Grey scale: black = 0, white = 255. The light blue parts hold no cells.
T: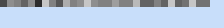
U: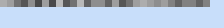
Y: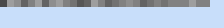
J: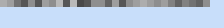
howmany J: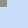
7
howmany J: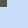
5
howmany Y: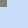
11
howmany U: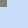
4
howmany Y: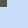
1
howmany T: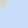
0
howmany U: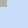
2

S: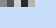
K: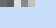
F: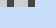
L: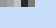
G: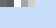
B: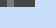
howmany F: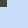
2
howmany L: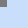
1
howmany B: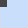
4

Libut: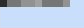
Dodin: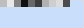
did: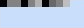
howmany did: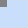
4
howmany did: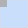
1
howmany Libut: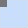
5
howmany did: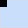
3

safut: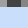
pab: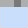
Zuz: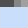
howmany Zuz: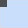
2
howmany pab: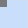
1
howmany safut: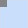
1
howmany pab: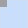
0

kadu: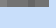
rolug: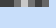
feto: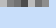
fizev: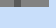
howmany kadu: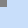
1
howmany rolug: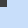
3
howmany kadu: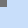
5
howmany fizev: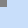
6
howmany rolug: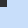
0
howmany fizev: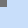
0
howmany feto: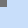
2

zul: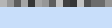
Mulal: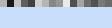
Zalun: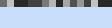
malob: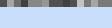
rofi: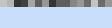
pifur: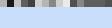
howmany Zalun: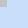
2
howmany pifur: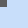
4
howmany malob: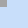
2
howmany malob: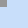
1
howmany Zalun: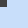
3

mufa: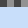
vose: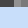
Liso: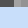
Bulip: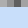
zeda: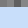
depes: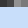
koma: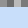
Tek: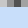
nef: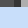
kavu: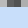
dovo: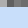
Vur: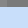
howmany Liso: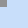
1
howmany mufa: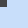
2
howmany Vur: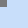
3
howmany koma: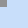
1

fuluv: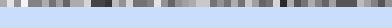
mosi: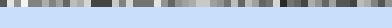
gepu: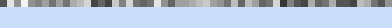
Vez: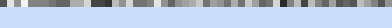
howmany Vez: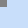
7
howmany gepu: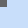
6
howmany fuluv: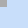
8

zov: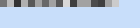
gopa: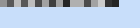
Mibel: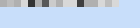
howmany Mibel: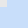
0
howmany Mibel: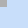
6
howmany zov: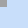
5

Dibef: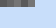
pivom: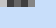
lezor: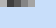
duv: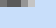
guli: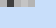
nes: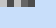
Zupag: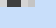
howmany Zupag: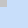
1
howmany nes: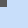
0
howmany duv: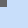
0
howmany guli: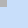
3
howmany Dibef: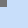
2

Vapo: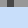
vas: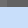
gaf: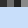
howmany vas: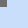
1
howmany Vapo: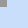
3
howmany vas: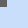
3

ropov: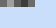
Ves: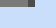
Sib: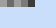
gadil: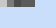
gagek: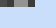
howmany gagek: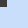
2
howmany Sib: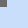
1
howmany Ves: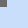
0
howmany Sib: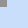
0
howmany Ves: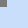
4
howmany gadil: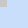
1

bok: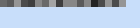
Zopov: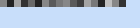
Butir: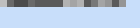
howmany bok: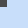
3
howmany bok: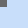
2
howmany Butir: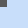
6

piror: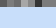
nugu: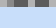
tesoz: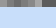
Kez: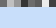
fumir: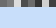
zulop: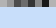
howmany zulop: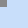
1
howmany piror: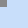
1
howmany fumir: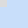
1
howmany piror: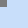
3
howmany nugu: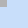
3
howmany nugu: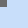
0

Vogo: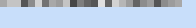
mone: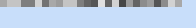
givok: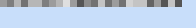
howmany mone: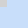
3
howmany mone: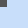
2

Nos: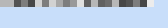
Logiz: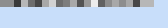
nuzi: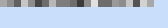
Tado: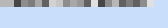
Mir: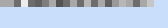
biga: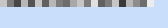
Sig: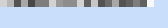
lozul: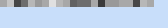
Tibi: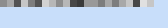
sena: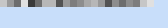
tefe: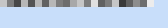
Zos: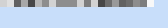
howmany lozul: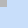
3
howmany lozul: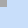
7
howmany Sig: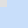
0
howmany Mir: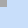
7

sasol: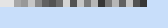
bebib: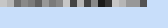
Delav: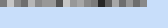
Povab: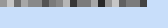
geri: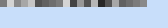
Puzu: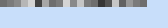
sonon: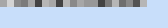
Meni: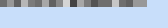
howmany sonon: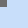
1
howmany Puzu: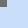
4
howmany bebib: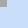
0
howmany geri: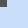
3
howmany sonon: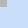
4
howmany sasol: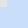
2
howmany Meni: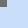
5

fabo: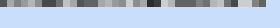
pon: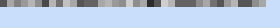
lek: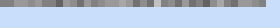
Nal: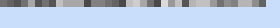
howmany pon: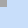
6
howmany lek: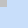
1
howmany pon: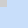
2

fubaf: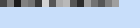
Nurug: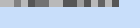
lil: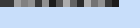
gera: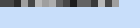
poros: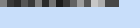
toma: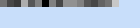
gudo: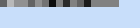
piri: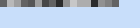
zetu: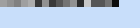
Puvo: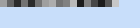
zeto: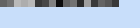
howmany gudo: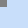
6
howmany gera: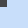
5
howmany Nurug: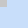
0

